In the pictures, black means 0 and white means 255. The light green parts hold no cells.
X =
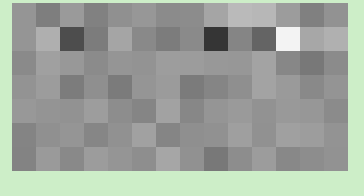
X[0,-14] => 149
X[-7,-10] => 144
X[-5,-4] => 163
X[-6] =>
[149, 175, 77, 124, 165, 137, 124, 138, 53, 133, 100, 243, 167, 176]
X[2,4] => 149
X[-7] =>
[149, 126, 154, 129, 144, 151, 139, 140, 165, 186, 183, 156, 128, 146]
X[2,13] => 139
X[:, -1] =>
[146, 176, 139, 148, 139, 147, 146]
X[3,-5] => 143
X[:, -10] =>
[144, 165, 149, 123, 141, 145, 149]
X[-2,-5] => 159
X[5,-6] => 145
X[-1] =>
[131, 154, 137, 156, 149, 142, 166, 145, 120, 141, 156, 136, 141, 146]
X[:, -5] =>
[186, 133, 151, 143, 154, 159, 141]
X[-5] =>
[138, 160, 152, 139, 149, 147, 157, 156, 152, 151, 163, 135, 120, 139]
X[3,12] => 137
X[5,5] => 161
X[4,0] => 152
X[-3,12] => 151

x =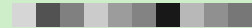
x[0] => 214
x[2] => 128
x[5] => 131

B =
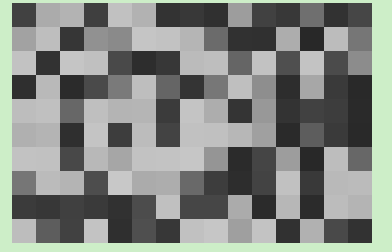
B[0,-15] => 65
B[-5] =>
[176, 180, 47, 196, 61, 188, 67, 193, 192, 183, 160, 42, 93, 58, 41]
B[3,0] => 47
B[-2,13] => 188
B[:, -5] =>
[65, 48, 194, 142, 152, 160, 69, 67, 43, 195]
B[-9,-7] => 107
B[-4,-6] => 43
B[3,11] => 45
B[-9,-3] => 40
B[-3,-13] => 180
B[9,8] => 198
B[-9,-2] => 188
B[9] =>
[189, 93, 65, 195, 47, 79, 55, 193, 198, 159, 195, 49, 177, 73, 50]
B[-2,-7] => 70
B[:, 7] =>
[56, 181, 187, 52, 196, 193, 198, 105, 70, 193]
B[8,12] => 43
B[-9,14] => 118
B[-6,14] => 42
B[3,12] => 167
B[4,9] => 52
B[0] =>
[65, 171, 179, 63, 193, 178, 51, 56, 48, 157, 65, 56, 111, 50, 70]
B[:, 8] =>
[48, 107, 190, 119, 173, 192, 149, 61, 70, 198]
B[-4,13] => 189
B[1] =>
[162, 190, 54, 145, 138, 197, 194, 181, 107, 49, 48, 173, 40, 188, 118]
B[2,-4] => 79
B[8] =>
[59, 55, 64, 58, 49, 76, 192, 70, 70, 171, 43, 183, 43, 188, 180]
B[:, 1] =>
[171, 190, 50, 185, 192, 180, 193, 187, 55, 93]
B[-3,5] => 171
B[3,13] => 58
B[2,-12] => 192
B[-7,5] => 190

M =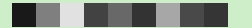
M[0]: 25
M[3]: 66
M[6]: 167

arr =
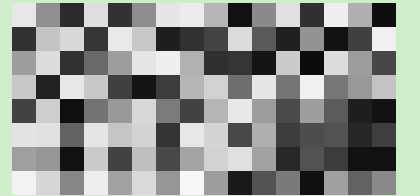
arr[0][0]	231
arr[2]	[158, 221, 49, 105, 157, 230, 239, 177, 48, 53, 21, 203, 12, 221, 157, 70]
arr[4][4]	153
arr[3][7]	182
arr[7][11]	122
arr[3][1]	33
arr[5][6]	52
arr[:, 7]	[235, 49, 177, 182, 66, 231, 164, 247]
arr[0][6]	230
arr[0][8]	181
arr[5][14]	39
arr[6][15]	17
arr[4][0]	66
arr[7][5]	217
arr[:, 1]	[144, 195, 221, 33, 206, 225, 150, 214]
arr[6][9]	224
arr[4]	[66, 206, 15, 115, 153, 216, 123, 66, 181, 232, 157, 74, 158, 91, 30, 18]
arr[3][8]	210
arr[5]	[227, 225, 98, 229, 197, 211, 52, 231, 212, 72, 175, 61, 77, 82, 39, 62]
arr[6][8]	210
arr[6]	[159, 150, 17, 202, 66, 191, 72, 164, 210, 224, 162, 40, 82, 60, 18, 17]
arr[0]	[231, 144, 43, 222, 50, 141, 230, 235, 181, 17, 138, 224, 48, 239, 176, 14]
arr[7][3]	237
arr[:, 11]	[224, 32, 203, 117, 74, 61, 40, 122]

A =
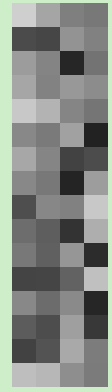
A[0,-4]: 207
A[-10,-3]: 133
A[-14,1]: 132
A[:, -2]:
[127, 147, 38, 152, 133, 161, 66, 36, 129, 51, 150, 98, 138, 159, 169, 142]
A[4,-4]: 200
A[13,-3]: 77
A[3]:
[166, 130, 152, 140]
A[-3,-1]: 56
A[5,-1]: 34
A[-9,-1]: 157
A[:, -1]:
[120, 129, 115, 140, 117, 34, 76, 157, 200, 174, 44, 192, 38, 56, 124, 123]
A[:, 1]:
[165, 70, 132, 130, 179, 122, 133, 120, 135, 94, 96, 69, 108, 77, 83, 183]
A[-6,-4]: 120
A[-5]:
[68, 69, 98, 192]

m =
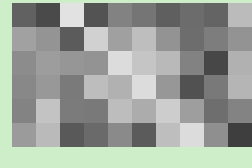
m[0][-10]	97
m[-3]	[136, 152, 122, 189, 177, 220, 151, 81, 121, 181]
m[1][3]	209
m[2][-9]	157
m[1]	[161, 148, 91, 209, 160, 190, 147, 109, 125, 147]
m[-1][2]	89
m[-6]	[97, 74, 226, 83, 130, 117, 95, 108, 100, 187]
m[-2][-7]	121
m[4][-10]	131
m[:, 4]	[130, 160, 220, 177, 189, 138]
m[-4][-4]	185
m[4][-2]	110
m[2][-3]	130

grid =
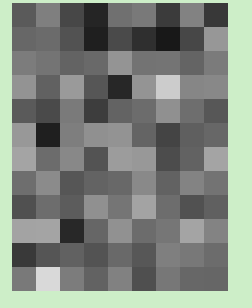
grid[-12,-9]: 90
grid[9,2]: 40
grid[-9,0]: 147
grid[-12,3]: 37
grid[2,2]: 99
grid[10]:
[57, 85, 97, 83, 105, 87, 127, 120, 108]
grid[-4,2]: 92
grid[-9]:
[147, 97, 154, 86, 39, 148, 204, 134, 136]
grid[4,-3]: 144
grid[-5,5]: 137
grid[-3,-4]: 108
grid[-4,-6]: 144
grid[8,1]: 109
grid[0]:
[90, 127, 71, 37, 112, 121, 59, 130, 56]
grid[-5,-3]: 98
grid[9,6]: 118
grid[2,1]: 116
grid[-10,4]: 148
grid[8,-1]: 96
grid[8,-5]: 117
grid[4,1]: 74
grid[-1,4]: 129
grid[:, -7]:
[71, 82, 99, 154, 122, 126, 136, 86, 92, 40, 97, 124]
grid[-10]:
[124, 116, 99, 105, 148, 115, 116, 100, 123]
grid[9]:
[163, 164, 40, 102, 145, 108, 118, 164, 131]
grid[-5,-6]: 99
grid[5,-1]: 103
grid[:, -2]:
[130, 71, 100, 134, 110, 95, 98, 131, 81, 164, 120, 103]
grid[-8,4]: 99
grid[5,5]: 100

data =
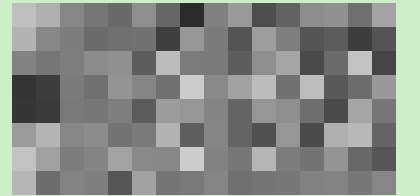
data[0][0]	191
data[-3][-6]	81
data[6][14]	104
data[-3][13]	175
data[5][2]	134
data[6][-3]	148
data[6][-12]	163
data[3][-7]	161
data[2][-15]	118
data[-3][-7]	101
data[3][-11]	133
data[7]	[182, 109, 131, 127, 86, 162, 117, 121, 133, 112, 116, 119, 129, 131, 119, 134]
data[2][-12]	144
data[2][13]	107
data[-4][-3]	74
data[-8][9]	154
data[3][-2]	109
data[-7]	[179, 135, 125, 107, 112, 114, 63, 151, 123, 84, 157, 127, 84, 92, 61, 84]
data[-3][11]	150
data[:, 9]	[154, 84, 93, 161, 100, 101, 118, 112]
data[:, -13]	[118, 107, 140, 112, 119, 140, 132, 127]
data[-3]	[155, 180, 134, 140, 115, 123, 179, 94, 133, 101, 81, 150, 75, 175, 184, 100]
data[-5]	[52, 61, 123, 112, 148, 133, 112, 204, 137, 161, 188, 114, 189, 89, 109, 153]
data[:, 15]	[163, 84, 69, 153, 118, 100, 86, 134]
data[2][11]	165
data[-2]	[194, 161, 125, 132, 163, 137, 136, 205, 129, 118, 181, 125, 115, 148, 104, 86]
